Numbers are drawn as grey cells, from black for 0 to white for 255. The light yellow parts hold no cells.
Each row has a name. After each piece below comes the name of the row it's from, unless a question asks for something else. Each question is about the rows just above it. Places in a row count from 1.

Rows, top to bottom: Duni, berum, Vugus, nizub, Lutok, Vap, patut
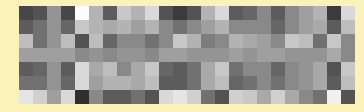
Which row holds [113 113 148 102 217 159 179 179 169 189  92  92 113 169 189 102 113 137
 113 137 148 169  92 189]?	Vap
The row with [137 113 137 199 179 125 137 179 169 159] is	Vugus
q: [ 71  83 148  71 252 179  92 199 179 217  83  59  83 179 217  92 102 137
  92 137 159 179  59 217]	Duni
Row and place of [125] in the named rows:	Vugus, 14
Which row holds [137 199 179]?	Vugus

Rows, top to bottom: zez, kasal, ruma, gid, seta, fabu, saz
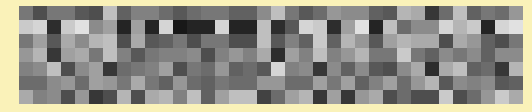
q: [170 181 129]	saz
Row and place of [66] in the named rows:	saz, 18
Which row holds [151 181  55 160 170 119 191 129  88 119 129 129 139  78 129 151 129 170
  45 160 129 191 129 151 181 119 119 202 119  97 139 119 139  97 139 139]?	gid
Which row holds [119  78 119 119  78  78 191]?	ruma

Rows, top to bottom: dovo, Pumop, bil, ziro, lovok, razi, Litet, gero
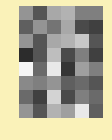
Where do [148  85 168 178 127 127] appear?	dovo
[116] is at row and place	Pumop, 3

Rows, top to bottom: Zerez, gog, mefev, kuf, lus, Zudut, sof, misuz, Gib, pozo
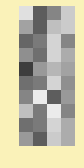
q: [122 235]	misuz
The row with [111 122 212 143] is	Zudut
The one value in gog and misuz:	[191]
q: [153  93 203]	pozo

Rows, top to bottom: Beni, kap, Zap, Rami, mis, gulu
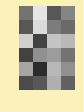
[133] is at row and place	Beni, 4
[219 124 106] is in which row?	kap
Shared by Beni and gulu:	[87]
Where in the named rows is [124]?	kap, 3
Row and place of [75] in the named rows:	gulu, 1

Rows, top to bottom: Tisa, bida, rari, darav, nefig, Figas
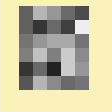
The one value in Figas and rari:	[116]
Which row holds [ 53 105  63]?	bida
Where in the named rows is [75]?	Tisa, 5

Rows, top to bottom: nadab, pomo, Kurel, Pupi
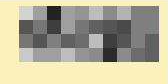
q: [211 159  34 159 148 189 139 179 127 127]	nadab
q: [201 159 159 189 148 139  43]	Pupi
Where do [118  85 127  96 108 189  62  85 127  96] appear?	Kurel
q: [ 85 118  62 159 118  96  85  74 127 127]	pomo
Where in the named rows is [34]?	nadab, 3
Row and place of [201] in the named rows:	Pupi, 1

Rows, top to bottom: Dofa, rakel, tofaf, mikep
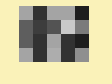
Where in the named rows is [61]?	rakel, 2
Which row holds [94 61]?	rakel
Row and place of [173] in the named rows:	mikep, 3

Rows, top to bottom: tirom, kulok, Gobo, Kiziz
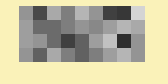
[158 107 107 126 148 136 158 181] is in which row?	kulok
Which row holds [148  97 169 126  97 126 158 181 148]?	Kiziz
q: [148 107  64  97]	Gobo
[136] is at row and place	kulok, 6
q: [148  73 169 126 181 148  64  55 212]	tirom
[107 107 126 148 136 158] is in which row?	kulok
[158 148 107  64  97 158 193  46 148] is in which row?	Gobo

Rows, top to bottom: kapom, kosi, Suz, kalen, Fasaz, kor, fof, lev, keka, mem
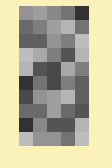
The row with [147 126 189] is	Suz
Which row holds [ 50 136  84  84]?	keka
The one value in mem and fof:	[147]
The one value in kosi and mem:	[115]

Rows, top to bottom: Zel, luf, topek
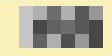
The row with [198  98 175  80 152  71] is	topek
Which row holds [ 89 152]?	Zel
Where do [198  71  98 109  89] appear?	luf
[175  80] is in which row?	topek

